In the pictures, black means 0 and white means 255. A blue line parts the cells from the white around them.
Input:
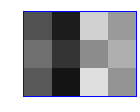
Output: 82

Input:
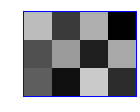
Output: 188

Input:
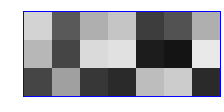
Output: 211

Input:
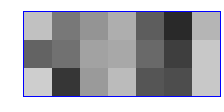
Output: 193

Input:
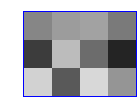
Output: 134

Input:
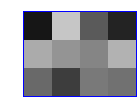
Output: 22

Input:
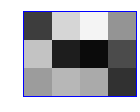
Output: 61
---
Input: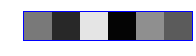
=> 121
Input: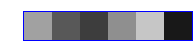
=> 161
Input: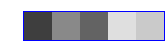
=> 62
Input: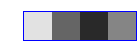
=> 226
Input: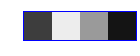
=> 61
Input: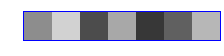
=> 141
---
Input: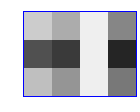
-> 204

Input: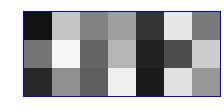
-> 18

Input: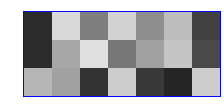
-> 44

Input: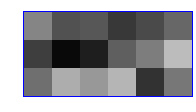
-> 133

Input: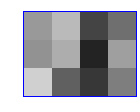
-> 153

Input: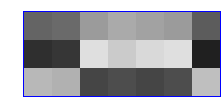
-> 100

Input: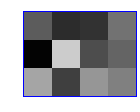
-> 92
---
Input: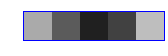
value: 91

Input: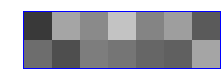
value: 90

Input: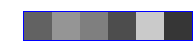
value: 98

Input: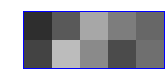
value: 75

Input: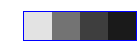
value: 115

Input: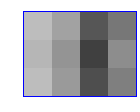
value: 86

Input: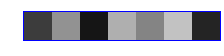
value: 60

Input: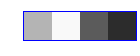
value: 180
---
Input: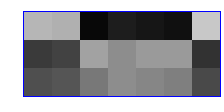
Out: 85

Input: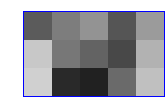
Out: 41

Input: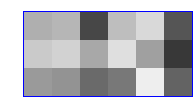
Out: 147

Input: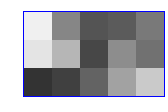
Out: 64

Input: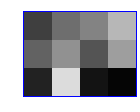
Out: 220

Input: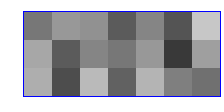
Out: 77

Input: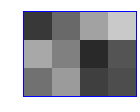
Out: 155

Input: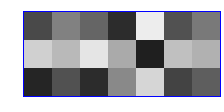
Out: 81
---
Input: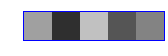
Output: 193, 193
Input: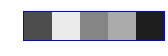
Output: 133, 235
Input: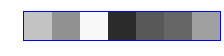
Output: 43, 248
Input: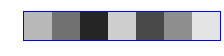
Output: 207, 229
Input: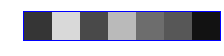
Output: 186, 217
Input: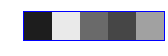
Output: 106, 234
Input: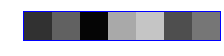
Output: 169, 197
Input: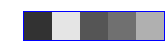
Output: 85, 229
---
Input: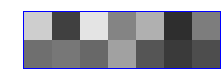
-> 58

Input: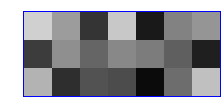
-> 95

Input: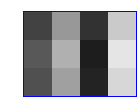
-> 29

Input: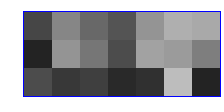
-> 155

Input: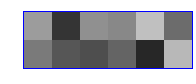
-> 39

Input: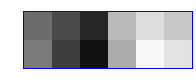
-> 247

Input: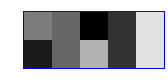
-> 50

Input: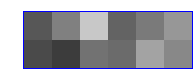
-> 163
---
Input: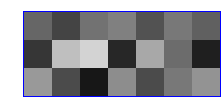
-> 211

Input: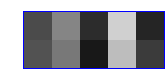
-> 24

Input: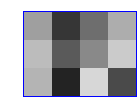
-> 137

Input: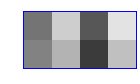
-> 59

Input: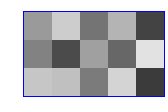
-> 160

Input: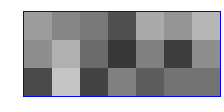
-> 107
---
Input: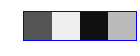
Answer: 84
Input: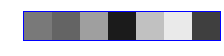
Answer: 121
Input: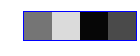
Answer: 117
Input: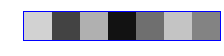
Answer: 210
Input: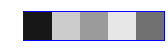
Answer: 23
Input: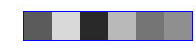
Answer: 91
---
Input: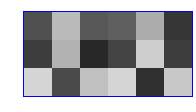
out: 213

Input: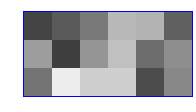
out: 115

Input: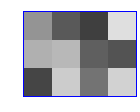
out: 69

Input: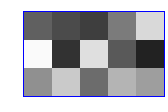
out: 144

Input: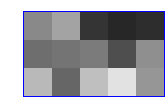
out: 185

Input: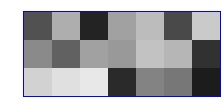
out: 210

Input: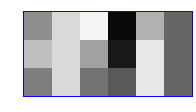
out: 126

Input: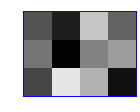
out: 69
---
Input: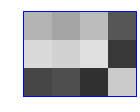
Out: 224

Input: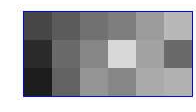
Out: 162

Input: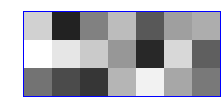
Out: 216

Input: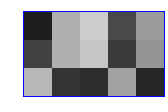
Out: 58

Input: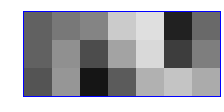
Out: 61

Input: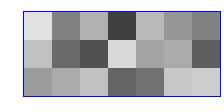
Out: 171

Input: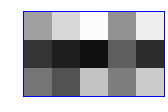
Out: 95

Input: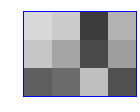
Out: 74

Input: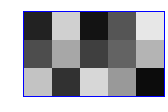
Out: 99
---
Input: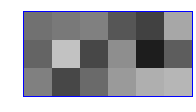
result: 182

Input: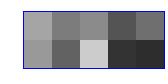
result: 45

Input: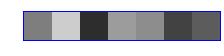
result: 92

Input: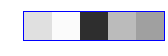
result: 160

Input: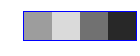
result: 40

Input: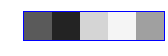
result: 160

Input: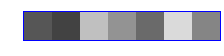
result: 133

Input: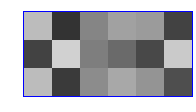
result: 78
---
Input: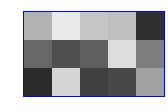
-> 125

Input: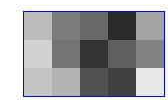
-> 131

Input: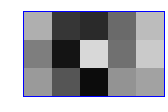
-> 202

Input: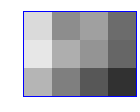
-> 102

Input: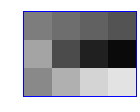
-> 10

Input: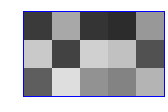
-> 81
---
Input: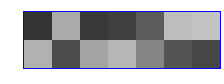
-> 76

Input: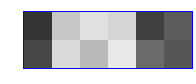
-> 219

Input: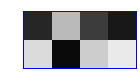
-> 10

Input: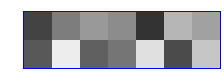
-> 237

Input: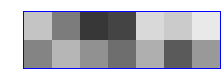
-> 182

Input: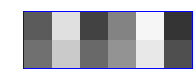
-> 202

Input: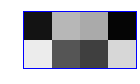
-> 85
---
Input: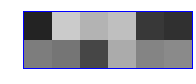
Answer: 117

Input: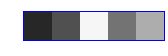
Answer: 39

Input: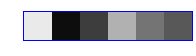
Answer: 13

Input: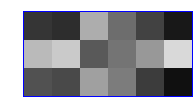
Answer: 73

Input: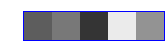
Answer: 93

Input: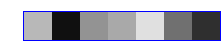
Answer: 147

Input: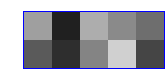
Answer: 90
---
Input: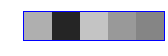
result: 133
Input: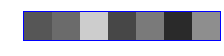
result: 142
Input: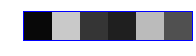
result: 80
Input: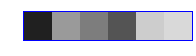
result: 217
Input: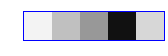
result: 215
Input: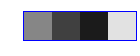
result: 226
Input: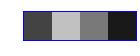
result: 25
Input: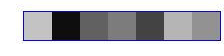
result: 146
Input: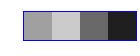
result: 31
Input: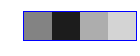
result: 212
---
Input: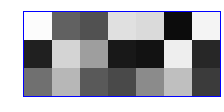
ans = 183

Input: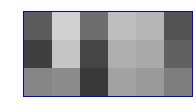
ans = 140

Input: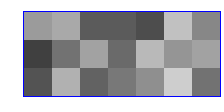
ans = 177

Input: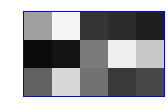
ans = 216

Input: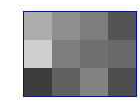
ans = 97

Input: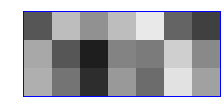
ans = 116
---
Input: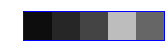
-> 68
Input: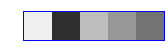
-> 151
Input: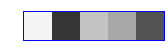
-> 168
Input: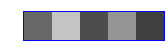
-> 104
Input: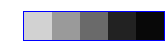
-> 106
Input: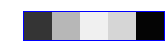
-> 183
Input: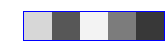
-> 124
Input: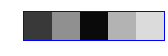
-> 144
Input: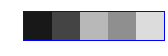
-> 143
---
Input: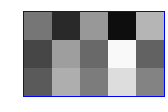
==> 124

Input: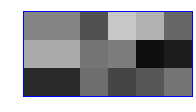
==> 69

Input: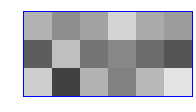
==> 129

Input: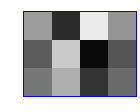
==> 175

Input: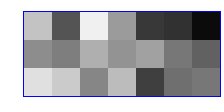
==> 63

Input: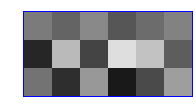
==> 25

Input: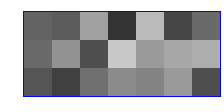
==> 132

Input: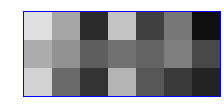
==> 87

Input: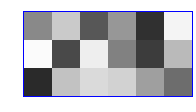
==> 210

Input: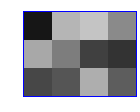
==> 85
